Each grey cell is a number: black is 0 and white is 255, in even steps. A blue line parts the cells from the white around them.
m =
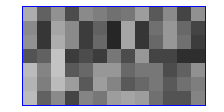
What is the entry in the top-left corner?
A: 173
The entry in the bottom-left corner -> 187
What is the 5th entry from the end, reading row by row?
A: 157
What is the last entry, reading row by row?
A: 132
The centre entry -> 119
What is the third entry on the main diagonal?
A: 173
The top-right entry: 145
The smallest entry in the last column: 46
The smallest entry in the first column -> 83
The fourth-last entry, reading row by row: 112
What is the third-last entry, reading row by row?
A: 83
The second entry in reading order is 97
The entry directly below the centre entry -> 151

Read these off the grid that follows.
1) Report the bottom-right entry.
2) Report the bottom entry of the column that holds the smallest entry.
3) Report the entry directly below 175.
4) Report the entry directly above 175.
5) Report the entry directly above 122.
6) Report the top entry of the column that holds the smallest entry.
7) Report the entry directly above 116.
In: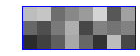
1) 71
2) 43
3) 168
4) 136
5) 110
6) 189
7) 87

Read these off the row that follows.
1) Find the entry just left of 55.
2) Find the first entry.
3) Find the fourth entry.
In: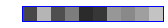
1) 43
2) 71
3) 125

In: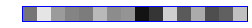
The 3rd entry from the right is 78
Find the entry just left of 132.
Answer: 155
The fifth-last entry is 90
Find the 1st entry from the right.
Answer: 192
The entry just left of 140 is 185

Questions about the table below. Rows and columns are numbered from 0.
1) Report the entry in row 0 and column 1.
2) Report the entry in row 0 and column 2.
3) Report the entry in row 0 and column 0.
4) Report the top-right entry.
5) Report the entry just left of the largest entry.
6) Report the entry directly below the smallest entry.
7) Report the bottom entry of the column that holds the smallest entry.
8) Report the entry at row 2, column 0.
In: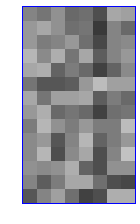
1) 117
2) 145
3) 132
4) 160
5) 132
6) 71
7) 78
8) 152

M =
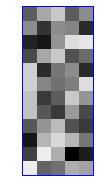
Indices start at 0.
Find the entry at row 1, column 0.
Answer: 140
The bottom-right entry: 161
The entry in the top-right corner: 140
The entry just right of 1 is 29
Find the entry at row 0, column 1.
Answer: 167
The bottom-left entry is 237
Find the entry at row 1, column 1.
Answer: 51
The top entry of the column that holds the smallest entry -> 93
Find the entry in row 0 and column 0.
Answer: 93
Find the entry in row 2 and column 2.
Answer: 148
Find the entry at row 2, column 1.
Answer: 23
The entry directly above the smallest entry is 181
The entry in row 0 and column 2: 200

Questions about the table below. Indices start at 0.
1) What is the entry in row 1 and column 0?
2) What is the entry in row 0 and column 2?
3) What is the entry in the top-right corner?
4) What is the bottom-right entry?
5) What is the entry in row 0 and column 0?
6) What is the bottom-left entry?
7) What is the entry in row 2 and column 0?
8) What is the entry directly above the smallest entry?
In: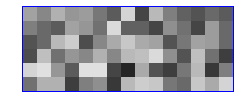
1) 127
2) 177
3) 91
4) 212
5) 162
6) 113
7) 83
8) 185
